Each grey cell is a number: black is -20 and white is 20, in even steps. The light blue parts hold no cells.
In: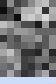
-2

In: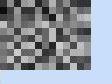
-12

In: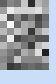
5

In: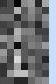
6

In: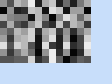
7

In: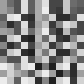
-5
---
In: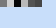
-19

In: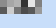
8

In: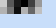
-16

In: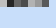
-4

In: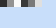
19

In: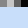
-5

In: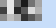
-4

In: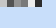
3

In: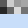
4
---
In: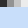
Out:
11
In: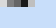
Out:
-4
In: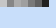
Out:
7
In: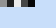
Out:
17
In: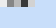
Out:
9
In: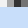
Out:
-12
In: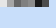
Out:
-4
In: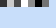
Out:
-8
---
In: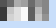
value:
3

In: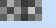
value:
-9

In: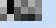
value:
7

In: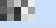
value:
-3

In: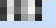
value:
16

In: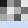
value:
-4

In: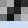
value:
-17

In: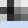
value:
13
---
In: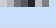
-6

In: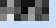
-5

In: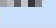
-5

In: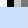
19

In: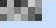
10

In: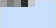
-1
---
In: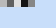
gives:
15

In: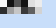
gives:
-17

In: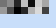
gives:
-18

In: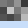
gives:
-3

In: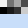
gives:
-2

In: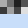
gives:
-3

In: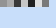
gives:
-15

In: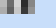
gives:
13

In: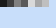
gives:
14
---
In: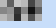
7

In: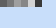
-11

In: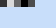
-8

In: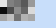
6

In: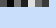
-11

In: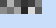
-6

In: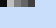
-10

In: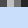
-14

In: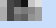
5

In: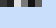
-5
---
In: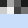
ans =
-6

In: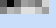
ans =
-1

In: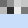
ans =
13

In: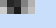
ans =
0

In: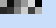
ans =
14

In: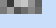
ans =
3
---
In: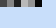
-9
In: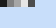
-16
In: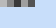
9
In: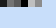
-16
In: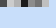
-8
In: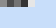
2
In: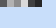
-6
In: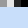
4
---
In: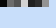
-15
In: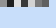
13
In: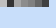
0
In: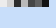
-9
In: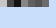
-5
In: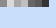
-4
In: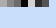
13
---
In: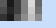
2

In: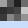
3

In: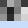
13

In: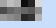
8

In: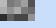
3

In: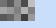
4

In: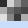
7
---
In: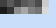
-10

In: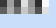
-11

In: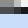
2

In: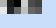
8

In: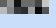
-5

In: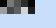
-19

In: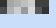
-12

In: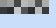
3
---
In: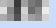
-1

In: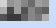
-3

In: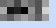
-3

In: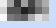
-9

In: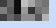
6

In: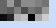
2
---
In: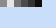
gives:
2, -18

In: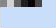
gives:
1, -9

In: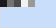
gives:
-16, 4

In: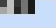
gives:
-10, -16

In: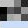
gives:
10, -8

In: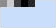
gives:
2, -14
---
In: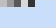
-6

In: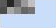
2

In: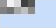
6

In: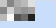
-7

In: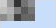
-10

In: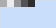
3

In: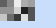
-11
